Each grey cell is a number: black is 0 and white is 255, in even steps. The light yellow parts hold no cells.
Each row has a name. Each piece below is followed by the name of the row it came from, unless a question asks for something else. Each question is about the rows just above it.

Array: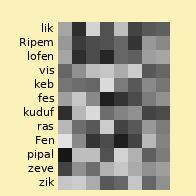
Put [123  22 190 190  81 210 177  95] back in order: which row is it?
pipal
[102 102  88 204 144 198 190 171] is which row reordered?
vis
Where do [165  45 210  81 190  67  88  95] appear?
lik

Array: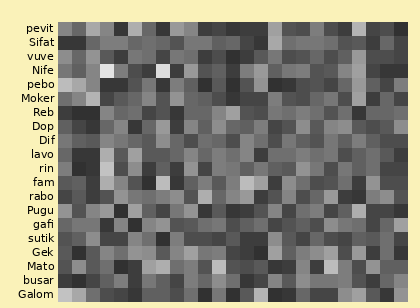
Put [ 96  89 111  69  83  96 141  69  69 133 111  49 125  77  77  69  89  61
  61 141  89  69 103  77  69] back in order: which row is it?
sutik
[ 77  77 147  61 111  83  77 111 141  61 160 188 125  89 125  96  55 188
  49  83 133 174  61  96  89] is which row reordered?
fam
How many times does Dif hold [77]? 5
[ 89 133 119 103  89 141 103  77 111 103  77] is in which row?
Dif

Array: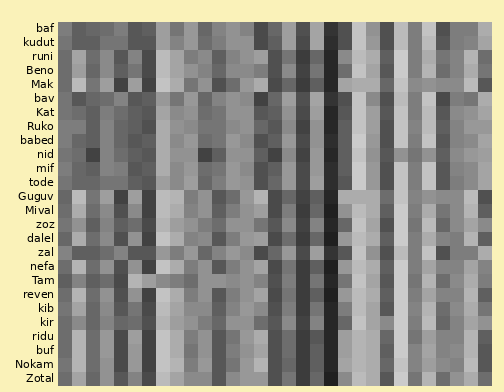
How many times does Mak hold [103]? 2
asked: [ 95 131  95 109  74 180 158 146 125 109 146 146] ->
zoz
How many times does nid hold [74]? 0
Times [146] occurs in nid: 7

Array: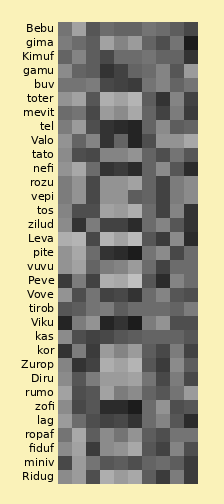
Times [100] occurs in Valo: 2
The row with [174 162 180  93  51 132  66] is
toter
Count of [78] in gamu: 0
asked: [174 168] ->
Peve

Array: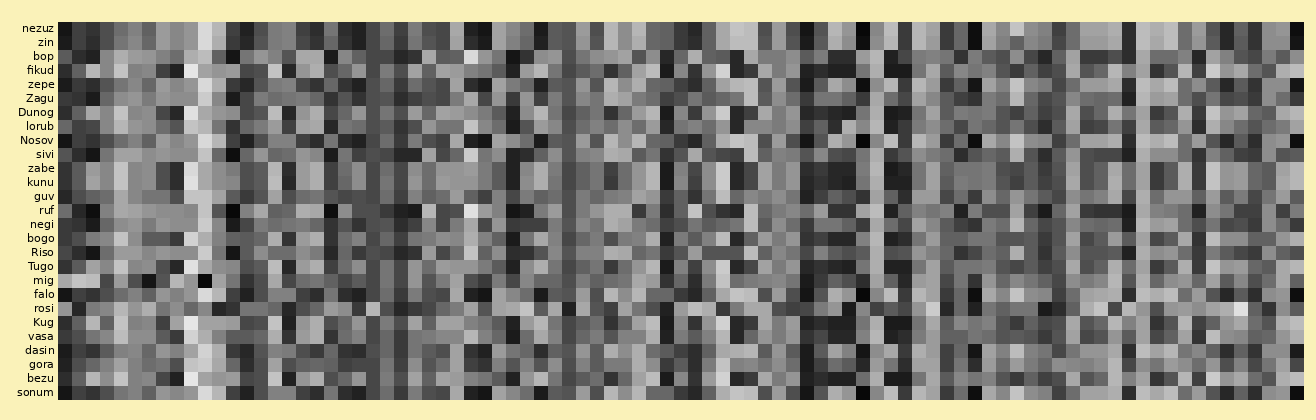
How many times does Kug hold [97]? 6
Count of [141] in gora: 8
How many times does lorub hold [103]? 4
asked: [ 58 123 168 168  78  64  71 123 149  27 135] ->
rosi
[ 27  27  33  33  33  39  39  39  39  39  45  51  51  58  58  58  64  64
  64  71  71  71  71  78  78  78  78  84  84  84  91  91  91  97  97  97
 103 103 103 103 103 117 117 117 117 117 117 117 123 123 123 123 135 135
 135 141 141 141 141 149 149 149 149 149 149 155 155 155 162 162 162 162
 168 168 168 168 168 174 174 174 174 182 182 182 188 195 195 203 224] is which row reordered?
Dunog

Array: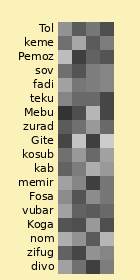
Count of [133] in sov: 1
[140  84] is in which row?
Fosa

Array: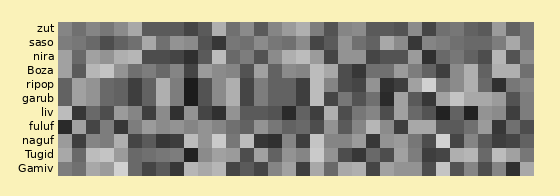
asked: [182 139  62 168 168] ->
fuluf
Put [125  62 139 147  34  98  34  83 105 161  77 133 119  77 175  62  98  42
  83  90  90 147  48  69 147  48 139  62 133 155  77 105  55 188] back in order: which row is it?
liv

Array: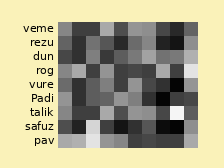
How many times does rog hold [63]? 4
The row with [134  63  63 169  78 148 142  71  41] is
veme
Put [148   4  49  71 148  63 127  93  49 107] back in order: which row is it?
vure
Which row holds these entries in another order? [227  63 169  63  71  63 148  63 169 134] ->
rog
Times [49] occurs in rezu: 1

